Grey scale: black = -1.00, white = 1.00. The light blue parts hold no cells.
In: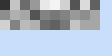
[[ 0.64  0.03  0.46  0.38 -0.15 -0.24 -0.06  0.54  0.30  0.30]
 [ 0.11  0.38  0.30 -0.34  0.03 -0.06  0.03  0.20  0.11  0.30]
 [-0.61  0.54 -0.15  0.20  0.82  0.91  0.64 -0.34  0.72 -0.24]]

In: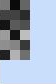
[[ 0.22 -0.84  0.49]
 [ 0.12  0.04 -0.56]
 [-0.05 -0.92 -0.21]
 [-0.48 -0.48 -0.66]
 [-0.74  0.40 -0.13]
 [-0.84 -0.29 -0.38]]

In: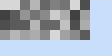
[[ 0.69  0.69 -0.09  0.43 -0.19  0.00 -0.09  0.69 -0.39]
 [ 0.16  0.43  0.26  0.35  0.08  0.69  0.26  0.08 -0.29]
 [-0.39 -0.29 -0.29  0.43 -0.19 -0.19  0.51 -0.39  0.35]
 [-0.49 -0.29  0.16 -0.09  0.08  0.60  0.35 -0.49  0.26]]

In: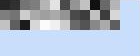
[[ 0.52 -0.26 -0.79  0.69  0.97  0.88  0.61 -0.18 -0.34  0.07  0.33 -0.26]
 [-0.01 -0.09  0.61  0.33  0.25  0.33  0.16 -0.42 -0.52  0.52 -0.52  0.69]
 [-0.70 -0.62 -0.09 -0.01  0.42  0.78 -0.42  0.16  0.52 -0.87 -0.18  0.42]]

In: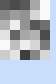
[[ 0.95  0.50  0.86  0.68 -0.04]
 [ 0.78 -0.21  0.31  0.40 -0.41]
 [ 0.60  0.78 -0.51  0.05  0.68]
 [ 0.40  0.86  0.15 -0.31 -0.13]
 [ 0.05  0.23  0.15  0.68  0.95]
 [-0.31 -0.41 -0.31  0.31  0.95]]

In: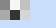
[[ 0.33 -0.59  0.68]
 [ 0.05  0.93  0.51]]

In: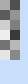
[[ 0.87 -0.55]
 [ 0.79  0.07]
 [ 0.62 -0.01]
 [ 0.35 -0.37]
 [-0.10  0.44]
 [-0.28  0.16]]

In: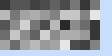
[[ 0.45 -0.07  0.28  0.36  0.20  0.02  0.55  0.55  0.02  0.80]
 [ 0.28 -0.15  0.28  0.45  0.20  0.28  0.80 -0.41 -0.49  0.02]
 [-0.15  0.55  0.10 -0.23  0.64  0.10  0.36  0.36  0.20 -0.58]
 [-0.33  0.10  0.64 -0.07 -0.41  0.45 -0.68  0.10 -0.15 -0.58]
 [-0.58 -0.33 -0.33 -0.49 -0.41 -0.23 -0.41 -0.07 -0.58 -0.07]]

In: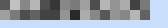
[[ 0.25 -0.04 -0.39 -0.23 -0.48 -0.48  0.16 -0.68  0.35  0.06 -0.31  0.16
   0.06  0.43 -0.23]
 [-0.31  0.51  0.06  0.43 -0.39 -0.58  0.06 -0.04  0.25 -0.39  0.43  0.16
   0.35 -0.48 -0.04]]
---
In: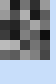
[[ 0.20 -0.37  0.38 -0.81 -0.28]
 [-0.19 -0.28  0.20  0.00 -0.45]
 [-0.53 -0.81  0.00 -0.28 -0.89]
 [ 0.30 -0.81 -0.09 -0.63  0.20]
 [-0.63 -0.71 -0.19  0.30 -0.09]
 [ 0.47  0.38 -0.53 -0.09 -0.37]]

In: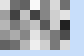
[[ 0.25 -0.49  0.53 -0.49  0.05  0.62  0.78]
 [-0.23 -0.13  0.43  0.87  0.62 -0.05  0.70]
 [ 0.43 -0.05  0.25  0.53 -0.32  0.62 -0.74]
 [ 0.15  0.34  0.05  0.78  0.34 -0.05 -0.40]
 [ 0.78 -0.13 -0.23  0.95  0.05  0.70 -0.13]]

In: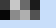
[[-0.95  0.09  0.37 -0.36]
 [-0.55  0.56 -0.17 -0.79]]

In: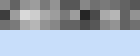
[[-0.52  0.23  0.70  0.61  0.33  0.23 -0.04  0.23 -0.71 -0.42  0.33  0.43
  -0.22  0.15]
 [-0.12 -0.04  0.33  0.43  0.15  0.06 -0.22 -0.22 -0.42 -0.32  0.06  0.15
  -0.22 -0.12]
 [ 0.06 -0.22  0.15  0.23 -0.04  0.15 -0.32 -0.32  0.06 -0.12 -0.04 -0.12
  -0.22 -0.32]]

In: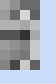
[[ 0.22 -0.17  0.68 -0.25]
 [ 0.03 -0.44  0.58 -0.25]
 [ 0.40  0.40  0.32  0.49]
 [ 0.22  0.13  0.03  0.58]
 [ 0.13  0.03 -0.07  0.58]
 [ 0.32  0.13 -0.17 -0.17]
 [-0.35 -0.35 -0.61  0.32]]

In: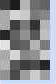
[[ 0.33  0.67  0.59 -0.04  0.06]
 [-0.52 -0.78  0.42 -0.14 -0.22]
 [ 0.14 -0.42  0.24  0.59  0.24]
 [-0.70 -0.22  0.14 -0.32  0.50]
 [ 0.33  0.67  0.06  0.14  0.59]
 [ 0.33 -0.52 -0.04 -0.60  0.42]
 [ 0.77 -0.32 -0.22  0.42 -0.04]
 [ 0.42 -0.32 -0.52 -0.42 -0.70]]

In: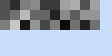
[[-0.36 -0.11  0.46 -0.20 -0.20 -0.73  0.08 -0.28  0.16  0.16]
 [-0.36 -0.65 -0.01  0.08 -0.55 -0.55  0.26  0.36 -0.36  0.26]
 [-0.01  0.56 -0.81  0.16 -0.45 -0.01 -0.91 -0.11 -0.73 -0.11]]

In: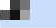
[[-0.35 -0.86  0.27]
 [ 0.99 -0.53 -0.09]]
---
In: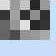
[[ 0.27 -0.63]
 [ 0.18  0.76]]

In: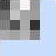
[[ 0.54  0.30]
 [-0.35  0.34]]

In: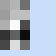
[[ 0.49  0.50]
 [ 0.95 -0.41]]

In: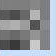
[[-0.40 -0.19]
 [ 0.37  0.22]]

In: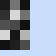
[[ 0.69 -0.11]
 [-0.43 -0.87]]

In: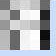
[[-0.15  0.93]
 [ 0.70  0.60]]
